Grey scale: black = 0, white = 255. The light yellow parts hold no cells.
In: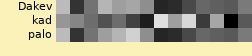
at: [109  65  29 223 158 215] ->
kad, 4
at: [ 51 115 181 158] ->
Dakev, 1

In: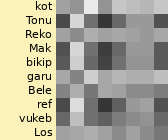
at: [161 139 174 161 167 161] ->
Reko, 0
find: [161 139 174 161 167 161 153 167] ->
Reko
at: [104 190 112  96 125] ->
vukeb, 0

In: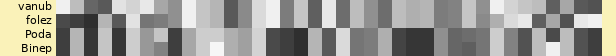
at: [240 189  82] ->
Binep, 35
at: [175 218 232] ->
folez, 31
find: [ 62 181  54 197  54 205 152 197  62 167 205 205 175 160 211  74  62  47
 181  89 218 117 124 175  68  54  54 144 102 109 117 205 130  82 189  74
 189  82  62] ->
Poda
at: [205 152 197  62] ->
Poda, 5

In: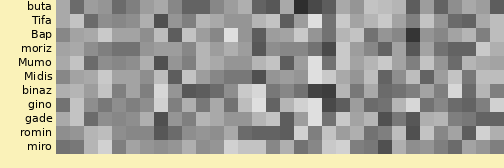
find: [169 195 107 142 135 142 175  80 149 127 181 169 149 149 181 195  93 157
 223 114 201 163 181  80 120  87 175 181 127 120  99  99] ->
gade
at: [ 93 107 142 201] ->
binaz, 10

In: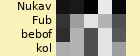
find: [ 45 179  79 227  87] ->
bebof
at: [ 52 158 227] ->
Fub, 0
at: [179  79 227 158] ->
kol, 1
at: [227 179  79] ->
Fub, 2
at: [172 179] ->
kol, 0
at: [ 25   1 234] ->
Nukav, 1

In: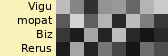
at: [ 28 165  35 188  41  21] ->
Biz, 1
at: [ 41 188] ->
mopat, 4
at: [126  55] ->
mopat, 6
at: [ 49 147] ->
Vigu, 2
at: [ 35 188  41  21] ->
Biz, 3
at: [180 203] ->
Vigu, 6
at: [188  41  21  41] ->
Biz, 4

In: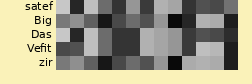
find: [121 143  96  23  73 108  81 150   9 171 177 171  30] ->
zir
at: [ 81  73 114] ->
satef, 10
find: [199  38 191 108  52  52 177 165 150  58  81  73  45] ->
Das
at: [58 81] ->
Das, 9

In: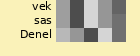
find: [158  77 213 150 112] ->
sas

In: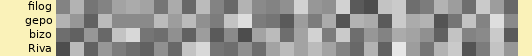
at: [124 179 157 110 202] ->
filog, 26
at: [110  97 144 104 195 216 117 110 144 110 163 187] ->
Riva, 5
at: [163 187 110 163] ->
bizo, 14
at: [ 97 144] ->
Riva, 6

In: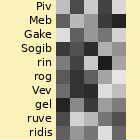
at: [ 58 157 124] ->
gel, 2
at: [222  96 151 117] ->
Gake, 0

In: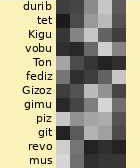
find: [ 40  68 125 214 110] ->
gimu
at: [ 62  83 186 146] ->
Gizoz, 0
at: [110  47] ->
mus, 1
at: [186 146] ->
Gizoz, 2

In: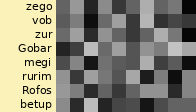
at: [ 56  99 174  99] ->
zego, 4
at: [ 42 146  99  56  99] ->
zur, 2
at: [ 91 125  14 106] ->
vob, 0
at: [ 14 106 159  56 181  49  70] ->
vob, 2

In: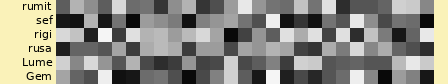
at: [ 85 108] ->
Gem, 19
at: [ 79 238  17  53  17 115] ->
sef, 14
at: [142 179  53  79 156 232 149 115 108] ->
rumit, 8
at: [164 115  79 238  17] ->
sef, 12
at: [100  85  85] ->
Lume, 21
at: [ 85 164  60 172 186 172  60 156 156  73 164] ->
rusa, 3

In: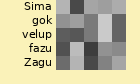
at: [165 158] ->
Sima, 2
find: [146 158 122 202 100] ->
gok

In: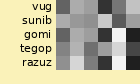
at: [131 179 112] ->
tegop, 0
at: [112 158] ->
tegop, 2
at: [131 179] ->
tegop, 0
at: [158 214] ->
tegop, 3

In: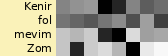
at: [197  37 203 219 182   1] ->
Zom, 0
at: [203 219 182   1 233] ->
Zom, 2
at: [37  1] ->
mevim, 3
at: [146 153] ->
Kenir, 1

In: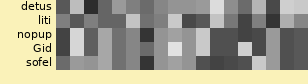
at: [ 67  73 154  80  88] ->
nopup, 13
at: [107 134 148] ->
detus, 6
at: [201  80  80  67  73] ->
nopup, 10
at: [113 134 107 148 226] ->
Gid, 4
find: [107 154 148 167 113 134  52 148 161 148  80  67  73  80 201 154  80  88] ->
sofel
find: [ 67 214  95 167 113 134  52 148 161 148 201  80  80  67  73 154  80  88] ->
nopup

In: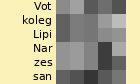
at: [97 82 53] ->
san, 0
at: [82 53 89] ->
san, 1
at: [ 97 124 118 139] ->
Lipi, 0
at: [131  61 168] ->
Nar, 2
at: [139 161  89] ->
Vot, 0

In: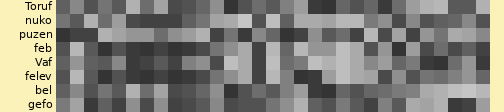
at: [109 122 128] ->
bel, 23
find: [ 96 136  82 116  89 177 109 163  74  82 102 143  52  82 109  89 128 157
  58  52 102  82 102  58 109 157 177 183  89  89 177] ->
Toruf
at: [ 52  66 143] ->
puzen, 16

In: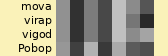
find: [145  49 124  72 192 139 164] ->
vigod
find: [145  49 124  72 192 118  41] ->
virap

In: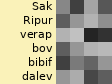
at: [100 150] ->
bibif, 2
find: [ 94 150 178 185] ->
bov

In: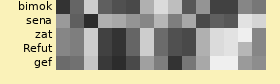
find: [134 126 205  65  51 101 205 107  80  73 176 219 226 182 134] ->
Refut
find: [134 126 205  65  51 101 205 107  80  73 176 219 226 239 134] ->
zat
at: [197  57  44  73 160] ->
gef, 2
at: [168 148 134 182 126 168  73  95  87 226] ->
sena, 4
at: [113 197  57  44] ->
gef, 1
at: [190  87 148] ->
bimok, 8

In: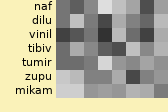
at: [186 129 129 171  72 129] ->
zupu, 1
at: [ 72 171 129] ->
dilu, 3

